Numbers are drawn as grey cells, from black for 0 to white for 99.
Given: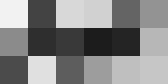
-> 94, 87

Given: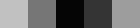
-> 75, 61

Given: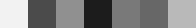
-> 94, 72

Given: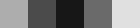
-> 87, 67

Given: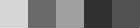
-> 83, 62

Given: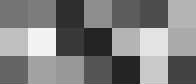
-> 94, 88

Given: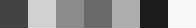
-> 96, 81

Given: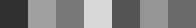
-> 84, 62
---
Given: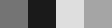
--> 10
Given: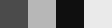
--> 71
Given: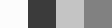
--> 23
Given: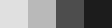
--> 72
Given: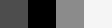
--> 0
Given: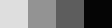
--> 57
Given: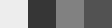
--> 21
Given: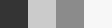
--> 79
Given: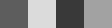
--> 85
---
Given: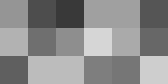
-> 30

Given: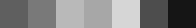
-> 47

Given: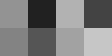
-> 13

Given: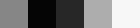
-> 2

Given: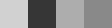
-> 21

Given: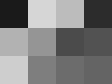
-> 83

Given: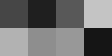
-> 12

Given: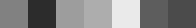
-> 17

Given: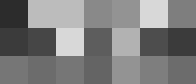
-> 73

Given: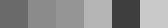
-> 54
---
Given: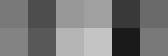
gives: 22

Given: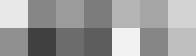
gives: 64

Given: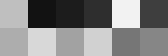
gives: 94

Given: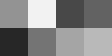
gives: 28

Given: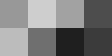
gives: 63

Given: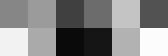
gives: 76

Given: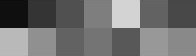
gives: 38
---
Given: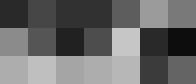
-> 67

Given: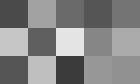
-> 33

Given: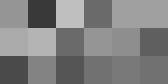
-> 29

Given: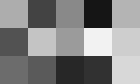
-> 42

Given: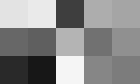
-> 16

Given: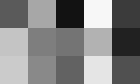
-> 79

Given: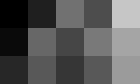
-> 15

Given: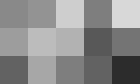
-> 38

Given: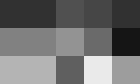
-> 70

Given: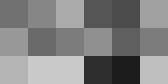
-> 70
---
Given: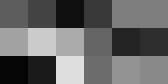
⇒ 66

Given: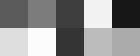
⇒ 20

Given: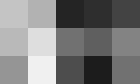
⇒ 44

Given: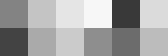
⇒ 79

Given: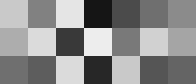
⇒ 22

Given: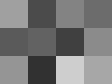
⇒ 25

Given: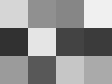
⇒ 26

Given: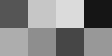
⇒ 27
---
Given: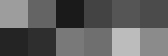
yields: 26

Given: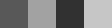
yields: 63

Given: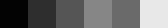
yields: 52

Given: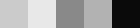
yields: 53

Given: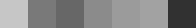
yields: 60

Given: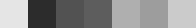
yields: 68
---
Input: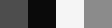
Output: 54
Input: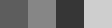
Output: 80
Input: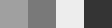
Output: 20
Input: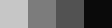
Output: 4
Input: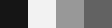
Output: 38
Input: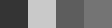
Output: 45
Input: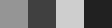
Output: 13
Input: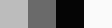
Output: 97
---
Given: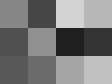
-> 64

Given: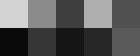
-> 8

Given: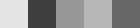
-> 59

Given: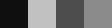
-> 30

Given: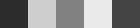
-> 50

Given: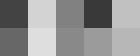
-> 53

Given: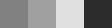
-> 87

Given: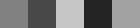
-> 77
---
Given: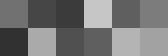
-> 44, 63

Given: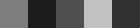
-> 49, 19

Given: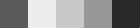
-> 35, 16

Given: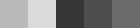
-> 72, 41

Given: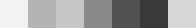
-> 94, 84

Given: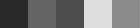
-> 16, 54

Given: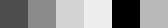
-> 30, 72

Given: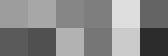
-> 61, 17

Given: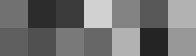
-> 44, 59

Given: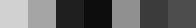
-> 81, 30
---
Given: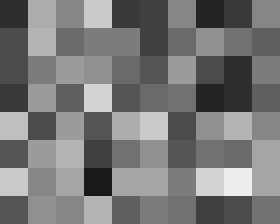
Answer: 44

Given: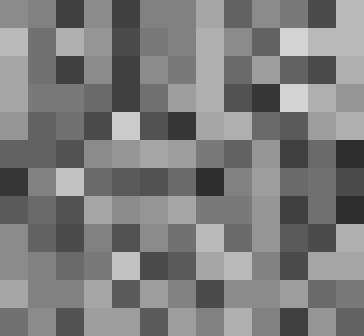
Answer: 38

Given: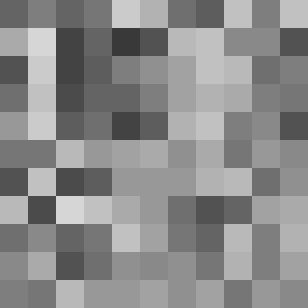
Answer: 53

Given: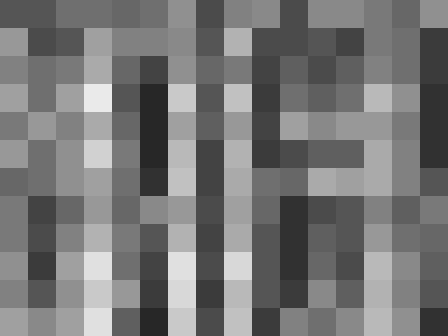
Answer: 19

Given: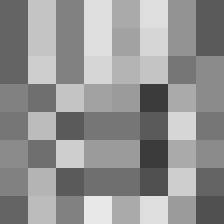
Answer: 31

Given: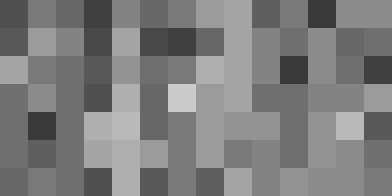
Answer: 47

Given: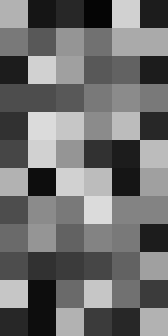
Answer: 69
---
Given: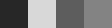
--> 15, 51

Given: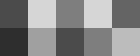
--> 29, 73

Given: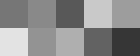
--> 46, 21

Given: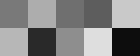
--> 47, 5

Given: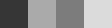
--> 21, 85

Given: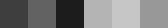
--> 24, 59
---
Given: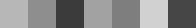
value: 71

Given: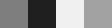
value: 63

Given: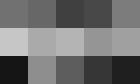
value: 70

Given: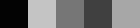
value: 65

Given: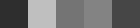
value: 51

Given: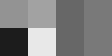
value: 63
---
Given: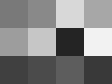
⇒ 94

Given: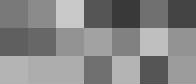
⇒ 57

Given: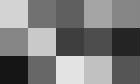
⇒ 14

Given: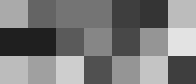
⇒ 88

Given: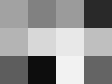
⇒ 74

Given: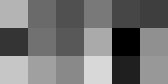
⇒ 56

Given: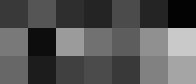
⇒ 78
